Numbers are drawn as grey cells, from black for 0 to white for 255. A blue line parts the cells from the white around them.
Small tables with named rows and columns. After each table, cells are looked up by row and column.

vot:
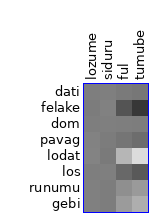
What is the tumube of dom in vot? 125
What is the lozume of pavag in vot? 130
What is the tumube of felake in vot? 55
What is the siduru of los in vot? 127
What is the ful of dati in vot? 122
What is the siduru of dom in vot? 127
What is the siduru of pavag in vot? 124
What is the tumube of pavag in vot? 109
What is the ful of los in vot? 104
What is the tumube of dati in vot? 119
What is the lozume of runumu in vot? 128
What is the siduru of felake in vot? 129
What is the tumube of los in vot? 89
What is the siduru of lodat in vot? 122
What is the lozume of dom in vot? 126
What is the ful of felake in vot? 84
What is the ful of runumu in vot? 143
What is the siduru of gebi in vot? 125
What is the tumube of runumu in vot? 154
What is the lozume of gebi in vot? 128

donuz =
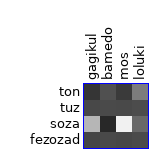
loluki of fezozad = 74
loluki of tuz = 76
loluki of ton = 124
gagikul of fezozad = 69
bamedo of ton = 80
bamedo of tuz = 74
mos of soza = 241
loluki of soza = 104
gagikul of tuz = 72
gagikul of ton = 53
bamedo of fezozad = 73
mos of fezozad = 71
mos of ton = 58
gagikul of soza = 182
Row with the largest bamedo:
ton

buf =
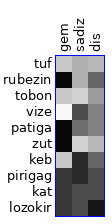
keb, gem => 200
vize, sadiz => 76
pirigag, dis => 76
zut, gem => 8
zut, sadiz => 209
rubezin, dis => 103
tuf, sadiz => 176
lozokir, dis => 22
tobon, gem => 200
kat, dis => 76
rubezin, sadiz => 176
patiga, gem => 8
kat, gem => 56
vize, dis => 129
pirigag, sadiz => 43
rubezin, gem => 8
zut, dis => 183

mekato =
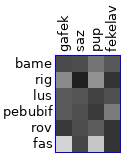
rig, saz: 32
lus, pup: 66
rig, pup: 146
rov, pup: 92
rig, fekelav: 53
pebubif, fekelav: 123
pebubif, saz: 78
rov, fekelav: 53
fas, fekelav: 53
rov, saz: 77
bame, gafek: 74
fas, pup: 198
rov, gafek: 57
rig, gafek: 138
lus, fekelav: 80

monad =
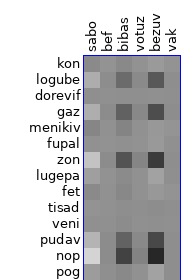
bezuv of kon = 154
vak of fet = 147
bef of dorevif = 144
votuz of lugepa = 145
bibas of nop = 66
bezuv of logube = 88
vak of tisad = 143
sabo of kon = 138
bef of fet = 145

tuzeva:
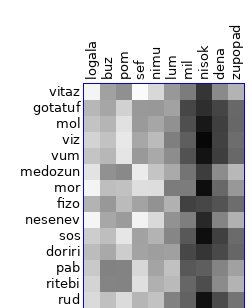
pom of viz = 232
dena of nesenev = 132
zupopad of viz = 109
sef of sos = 162
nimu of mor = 221
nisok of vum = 19
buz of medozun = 145
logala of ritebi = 212
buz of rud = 192

